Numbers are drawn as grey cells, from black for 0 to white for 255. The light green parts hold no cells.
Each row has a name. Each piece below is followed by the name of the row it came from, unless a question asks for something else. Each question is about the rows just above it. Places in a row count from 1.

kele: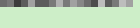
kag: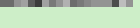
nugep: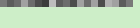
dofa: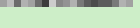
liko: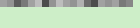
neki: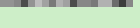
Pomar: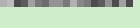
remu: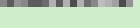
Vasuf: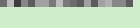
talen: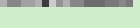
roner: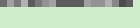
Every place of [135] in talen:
2 3 11 12 18
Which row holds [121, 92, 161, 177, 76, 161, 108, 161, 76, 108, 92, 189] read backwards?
nugep
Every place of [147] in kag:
3 9 14 15 16 19
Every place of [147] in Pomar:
8 9 16
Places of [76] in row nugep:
6 11 15

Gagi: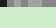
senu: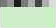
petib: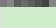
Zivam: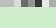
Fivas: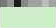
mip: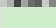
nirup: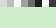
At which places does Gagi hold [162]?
3 5 6
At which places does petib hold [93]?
3 5
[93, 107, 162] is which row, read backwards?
mip
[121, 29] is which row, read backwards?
senu
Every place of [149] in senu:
2

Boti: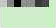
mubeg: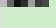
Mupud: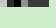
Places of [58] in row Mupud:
5 6 7
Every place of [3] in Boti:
3
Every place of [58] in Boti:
6
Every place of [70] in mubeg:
7

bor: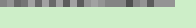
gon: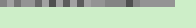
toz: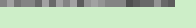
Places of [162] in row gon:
2 7 9 11 13
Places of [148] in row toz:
13 15 23
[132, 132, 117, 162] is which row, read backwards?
toz
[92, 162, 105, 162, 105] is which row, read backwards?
bor
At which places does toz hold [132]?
1 4 5 10 16 17 18

